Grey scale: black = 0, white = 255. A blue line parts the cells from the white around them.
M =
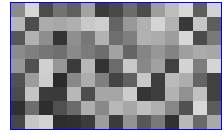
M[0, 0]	139
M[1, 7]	100
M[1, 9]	177
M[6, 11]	178
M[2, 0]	87
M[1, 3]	167
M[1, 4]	175
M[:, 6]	[59, 206, 178, 109, 51, 127, 166, 137, 157]
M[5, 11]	186
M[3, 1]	127
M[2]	[87, 177, 142, 52, 143, 119, 178, 110, 127, 177, 172, 157, 216, 75, 121]
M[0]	[139, 214, 75, 114, 95, 163, 59, 73, 108, 77, 158, 189, 216, 94, 211]
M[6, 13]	193
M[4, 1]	81
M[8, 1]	198
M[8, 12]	184
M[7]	[48, 110, 46, 80, 107, 174, 137, 184, 167, 191, 175, 135, 81, 216, 92]
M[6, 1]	196
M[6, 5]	77
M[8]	[70, 198, 210, 45, 48, 60, 157, 59, 147, 87, 121, 49, 184, 105, 169]
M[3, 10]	150
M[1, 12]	57
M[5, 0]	81
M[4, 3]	150
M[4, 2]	208
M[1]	[182, 77, 171, 167, 175, 200, 206, 100, 152, 177, 212, 178, 57, 198, 93]
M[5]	[81, 156, 205, 43, 136, 172, 127, 68, 97, 200, 62, 186, 173, 100, 65]
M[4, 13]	125

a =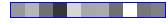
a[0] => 152
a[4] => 214
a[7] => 112
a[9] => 119

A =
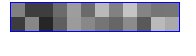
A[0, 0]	128
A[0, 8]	196
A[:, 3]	[107, 95]
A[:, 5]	[107, 136]
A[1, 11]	170
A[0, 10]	117

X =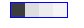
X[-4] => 61
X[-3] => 221
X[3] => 245

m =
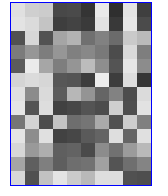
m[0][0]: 224
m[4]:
[91, 235, 166, 126, 149, 188, 142, 84, 230, 140]
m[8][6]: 170
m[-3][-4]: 140
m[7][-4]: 76
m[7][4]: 71
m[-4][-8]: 224
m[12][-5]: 185
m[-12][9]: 75
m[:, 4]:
[74, 67, 179, 128, 149, 84, 183, 71, 110, 71, 99, 110, 203]
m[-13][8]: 228
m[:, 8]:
[228, 231, 202, 218, 230, 221, 76, 78, 205, 101, 155, 111, 81]
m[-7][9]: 219
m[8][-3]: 81
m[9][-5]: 90
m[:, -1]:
[63, 75, 186, 126, 140, 54, 219, 226, 128, 224, 185, 132, 78]
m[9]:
[228, 141, 224, 66, 71, 90, 100, 222, 101, 224]
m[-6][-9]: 84
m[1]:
[227, 219, 196, 62, 67, 58, 226, 57, 231, 75]
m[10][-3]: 113
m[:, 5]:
[52, 58, 112, 136, 188, 61, 148, 84, 117, 90, 74, 114, 185]
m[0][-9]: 207
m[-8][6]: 237
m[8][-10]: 117
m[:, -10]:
[224, 227, 81, 123, 91, 212, 224, 229, 117, 228, 215, 165, 215]
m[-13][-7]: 72
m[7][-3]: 207

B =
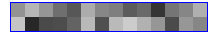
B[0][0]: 147
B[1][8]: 204
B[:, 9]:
[106, 177]
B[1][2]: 74
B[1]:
[197, 39, 74, 77, 99, 185, 80, 186, 204, 177, 150, 75, 151, 134]
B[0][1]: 182
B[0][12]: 134
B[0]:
[147, 182, 150, 111, 87, 172, 135, 127, 92, 106, 53, 117, 134, 176]

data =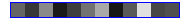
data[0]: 101
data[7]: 23
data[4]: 61
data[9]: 224
